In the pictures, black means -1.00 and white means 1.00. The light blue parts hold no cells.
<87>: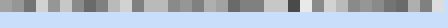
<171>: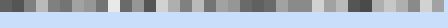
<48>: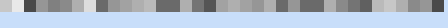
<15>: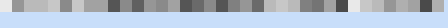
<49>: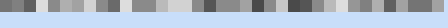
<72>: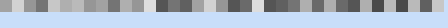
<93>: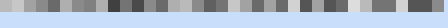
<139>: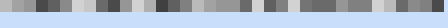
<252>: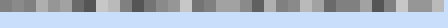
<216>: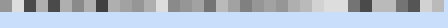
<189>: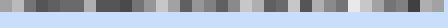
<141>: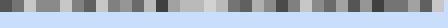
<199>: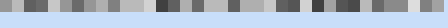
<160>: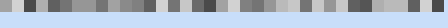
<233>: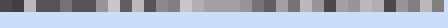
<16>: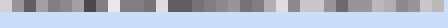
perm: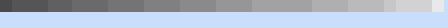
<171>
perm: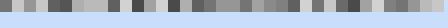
<160>
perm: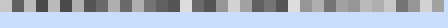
<72>
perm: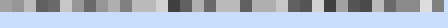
<199>
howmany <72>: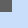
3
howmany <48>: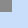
3

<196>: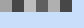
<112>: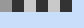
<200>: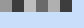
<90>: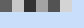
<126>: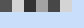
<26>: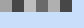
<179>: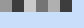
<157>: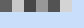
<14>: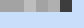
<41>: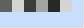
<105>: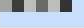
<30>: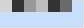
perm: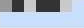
<112>
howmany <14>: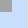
3
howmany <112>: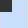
3

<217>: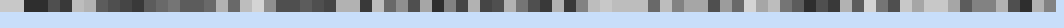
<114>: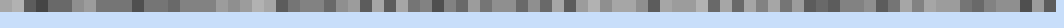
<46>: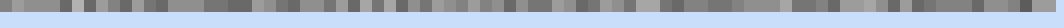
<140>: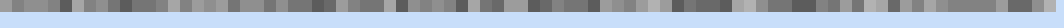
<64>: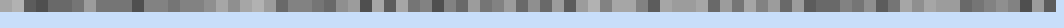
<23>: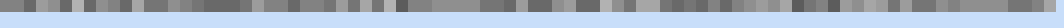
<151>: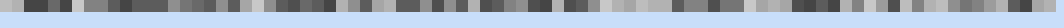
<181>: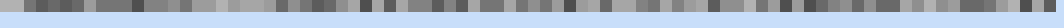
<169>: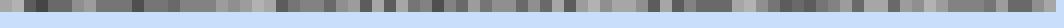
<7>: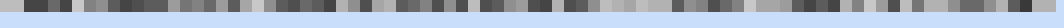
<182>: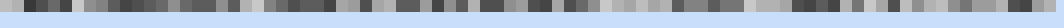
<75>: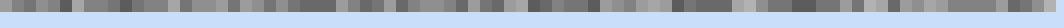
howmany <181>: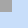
14
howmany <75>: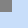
15

